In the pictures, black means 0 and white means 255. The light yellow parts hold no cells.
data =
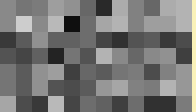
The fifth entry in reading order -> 145
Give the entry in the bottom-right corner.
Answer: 123
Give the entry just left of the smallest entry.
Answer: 185
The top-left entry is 137
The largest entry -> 205
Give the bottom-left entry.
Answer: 166
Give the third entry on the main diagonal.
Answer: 145
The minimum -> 15
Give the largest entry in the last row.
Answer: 185
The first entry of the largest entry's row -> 137
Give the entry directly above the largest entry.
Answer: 117
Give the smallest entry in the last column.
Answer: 63
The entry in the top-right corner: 179
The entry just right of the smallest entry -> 109
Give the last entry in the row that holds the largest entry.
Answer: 179
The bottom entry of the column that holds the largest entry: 76
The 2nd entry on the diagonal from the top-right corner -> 158
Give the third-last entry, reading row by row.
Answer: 49
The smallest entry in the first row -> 41
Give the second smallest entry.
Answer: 35

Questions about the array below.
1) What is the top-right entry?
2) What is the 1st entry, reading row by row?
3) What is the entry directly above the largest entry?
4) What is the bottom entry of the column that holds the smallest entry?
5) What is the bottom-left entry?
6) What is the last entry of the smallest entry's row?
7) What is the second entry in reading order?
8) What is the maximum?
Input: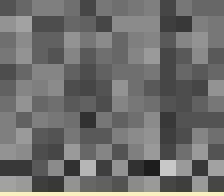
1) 103
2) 83
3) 69
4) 154
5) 162
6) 162
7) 103
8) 200

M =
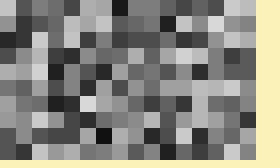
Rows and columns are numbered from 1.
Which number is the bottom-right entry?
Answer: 131
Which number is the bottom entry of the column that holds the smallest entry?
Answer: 125
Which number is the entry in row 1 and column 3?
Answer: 125
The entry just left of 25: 166
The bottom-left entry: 84
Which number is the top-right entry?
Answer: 188
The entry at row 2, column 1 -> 146
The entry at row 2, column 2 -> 54
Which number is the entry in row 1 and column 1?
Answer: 195
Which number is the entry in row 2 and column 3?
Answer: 84
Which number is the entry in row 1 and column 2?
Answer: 84
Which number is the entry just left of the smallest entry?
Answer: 166
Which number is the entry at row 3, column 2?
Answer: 54
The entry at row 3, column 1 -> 40
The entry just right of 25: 125
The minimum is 17
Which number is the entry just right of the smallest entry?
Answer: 174

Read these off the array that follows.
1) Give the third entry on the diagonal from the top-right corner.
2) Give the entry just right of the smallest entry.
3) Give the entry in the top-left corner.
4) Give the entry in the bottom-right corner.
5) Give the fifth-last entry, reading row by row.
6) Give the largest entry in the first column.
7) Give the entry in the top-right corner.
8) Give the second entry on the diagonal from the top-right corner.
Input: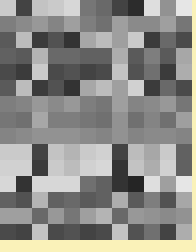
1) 59
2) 222
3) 202
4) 173
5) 195
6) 215
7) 230
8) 159

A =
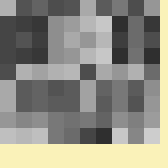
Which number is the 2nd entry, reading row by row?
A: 83
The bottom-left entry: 191
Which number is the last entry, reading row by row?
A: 205
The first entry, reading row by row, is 177
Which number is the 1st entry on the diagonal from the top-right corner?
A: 150
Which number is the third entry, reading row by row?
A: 99
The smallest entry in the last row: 47
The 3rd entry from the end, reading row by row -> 199
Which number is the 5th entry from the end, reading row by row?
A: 69
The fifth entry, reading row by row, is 83
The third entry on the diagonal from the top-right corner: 62

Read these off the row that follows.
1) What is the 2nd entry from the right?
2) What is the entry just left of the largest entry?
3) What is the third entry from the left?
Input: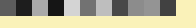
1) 148
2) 21
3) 169

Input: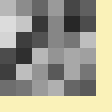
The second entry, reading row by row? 140
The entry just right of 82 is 134
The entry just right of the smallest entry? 76
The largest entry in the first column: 220
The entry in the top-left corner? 183
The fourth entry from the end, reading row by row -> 154
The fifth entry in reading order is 70
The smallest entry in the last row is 89
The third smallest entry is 55
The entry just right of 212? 62
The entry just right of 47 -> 183

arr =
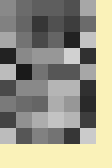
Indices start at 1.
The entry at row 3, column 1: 167
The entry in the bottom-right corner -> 203
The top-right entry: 167
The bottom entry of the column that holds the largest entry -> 54
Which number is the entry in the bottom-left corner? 188
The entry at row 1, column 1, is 137
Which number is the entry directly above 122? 73
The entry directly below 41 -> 61
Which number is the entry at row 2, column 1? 129
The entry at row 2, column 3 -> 54
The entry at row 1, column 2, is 107
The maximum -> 209
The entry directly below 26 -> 137
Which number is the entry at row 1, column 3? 94
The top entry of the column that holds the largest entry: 80
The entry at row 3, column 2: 115

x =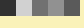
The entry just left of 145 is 113
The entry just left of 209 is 49

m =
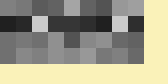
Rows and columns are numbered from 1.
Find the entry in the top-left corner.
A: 128
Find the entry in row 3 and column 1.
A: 112
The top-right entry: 159
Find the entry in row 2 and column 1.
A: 32
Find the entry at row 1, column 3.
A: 91
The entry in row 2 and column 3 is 202
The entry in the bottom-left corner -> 112
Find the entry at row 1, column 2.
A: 120

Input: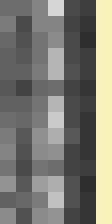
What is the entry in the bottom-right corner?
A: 54
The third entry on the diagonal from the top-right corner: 137
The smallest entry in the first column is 88
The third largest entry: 193
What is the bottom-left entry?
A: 137
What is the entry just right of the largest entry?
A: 74
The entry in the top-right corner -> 60
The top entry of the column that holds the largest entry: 214
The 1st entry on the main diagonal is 109
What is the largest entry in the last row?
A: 149
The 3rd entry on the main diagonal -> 116
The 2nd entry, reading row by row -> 109
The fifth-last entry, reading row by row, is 81
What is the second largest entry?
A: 201
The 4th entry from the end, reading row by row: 137
